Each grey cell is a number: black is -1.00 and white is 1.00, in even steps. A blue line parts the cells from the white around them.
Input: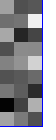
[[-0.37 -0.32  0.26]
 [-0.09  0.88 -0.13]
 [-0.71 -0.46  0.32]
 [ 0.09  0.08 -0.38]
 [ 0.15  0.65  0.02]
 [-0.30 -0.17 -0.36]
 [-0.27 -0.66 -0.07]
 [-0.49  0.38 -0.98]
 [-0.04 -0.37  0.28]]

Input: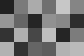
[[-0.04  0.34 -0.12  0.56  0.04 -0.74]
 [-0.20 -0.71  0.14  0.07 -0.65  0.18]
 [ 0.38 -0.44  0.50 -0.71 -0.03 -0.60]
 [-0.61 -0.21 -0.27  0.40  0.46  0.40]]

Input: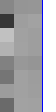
[[ 0.17  0.18  0.06]
 [ 0.24  0.27 -0.58]
 [ 0.26  0.24  0.51]
 [ 0.27  0.24  0.40]
 [ 0.19  0.17  0.01]
 [ 0.26  0.23 -0.08]
 [ 0.26  0.24  0.22]
 [ 0.27  0.26 -0.17]]

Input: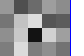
[[-0.38 -0.16  0.24  0.10  0.19]
 [ 0.52  0.73 -0.33 -0.28 -0.08]
 [ 0.57 -0.85  0.64  0.25  0.12]
 [ 0.72 -0.02  0.12 -0.10 -0.02]]

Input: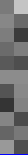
[[ 0.54 -0.04]
 [-0.18  0.06]
 [-0.54 -0.02]
 [-0.01 -0.16]
 [-0.39 -0.30]
 [ 0.10  0.10]
 [ 0.07 -0.34]
 [ 0.02 -0.59]
 [-0.41  0.04]
 [-0.06 -0.21]
 [-0.38  0.20]]

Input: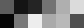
[[-0.84 -0.72 -0.10  0.37  0.72 -0.27]
 [-0.06  0.86  0.33  0.45 -0.38 -0.95]]

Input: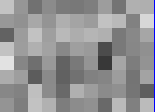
[[ 0.18 -0.11  0.09 -0.04 -0.06 -0.01  0.23 -0.09  0.38  0.37  0.53]
 [ 0.14  0.32  0.16  0.37  0.29  0.22  0.52  0.45  0.01  0.69  0.19]
 [ 0.22  0.52  0.25  0.45  0.36  0.42  0.38 -0.05  0.07  0.30 -0.23]
 [ 0.23  0.38  0.27  0.07  0.25  0.21 -0.40 -0.05  0.06  0.13  0.52]
 [ 0.05 -0.13  0.20 -0.23 -0.05  0.16 -0.56  0.30 -0.02  0.15  0.77]
 [ 0.24 -0.28  0.08 -0.24 -0.11  0.01  0.04  0.23 -0.09  0.28  0.35]
 [ 0.02  0.50  0.09 -0.18  0.38  0.23  0.09  0.13 -0.08 -0.26  0.06]
 [-0.01  0.52  0.39 -0.02  0.10  0.14 -0.18  0.46  0.00  0.47  0.16]]
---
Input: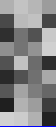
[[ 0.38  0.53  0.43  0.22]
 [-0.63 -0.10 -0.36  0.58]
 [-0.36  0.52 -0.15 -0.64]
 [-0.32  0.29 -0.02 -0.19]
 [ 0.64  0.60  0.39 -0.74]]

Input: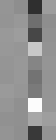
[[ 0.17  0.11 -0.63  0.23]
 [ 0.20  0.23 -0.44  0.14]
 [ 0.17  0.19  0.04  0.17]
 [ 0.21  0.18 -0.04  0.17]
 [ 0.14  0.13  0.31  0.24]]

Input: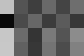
[[ 0.51 -0.34 -0.51 -0.18 -0.47 -0.14]
 [ 0.56 -0.16 -0.59 -0.04 -0.34  0.10]]

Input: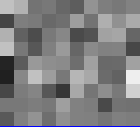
[[ 0.51  0.40 -0.10 -0.06 -0.19 -0.27  0.15 -0.01 -0.06  0.02]
 [ 0.39 -0.24 -0.40 -0.05  0.06 -0.42 -0.36  0.27  0.30 -0.20]
 [-0.72 -0.28  0.20  0.11  0.09 -0.14  0.26 -0.18 -0.17  0.26]
 [-0.44 -0.03  0.04 -0.32 -0.58  0.32 -0.08  0.11 -0.05  0.63]
 [-0.30  0.00  0.15 -0.14  0.13  0.01  0.00 -0.08  0.00 -0.02]]

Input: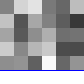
[[ 0.02  0.66  0.78 -0.05 -0.19  0.48]
 [ 0.29 -0.30  0.11  0.37 -0.13 -0.10]
 [ 0.11  0.15 -0.25  0.95 -0.19  0.16]]

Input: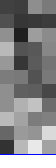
[[-0.49 -0.51  0.11 -0.04]
 [ 0.13 -0.76  0.23  0.09]
 [ 0.19 -0.58 -0.29 -0.09]
 [ 0.12 -0.25 -0.26 -0.44]
 [ 0.46  0.28 -0.03  0.00]
 [-0.61  0.44  0.83  0.27]]
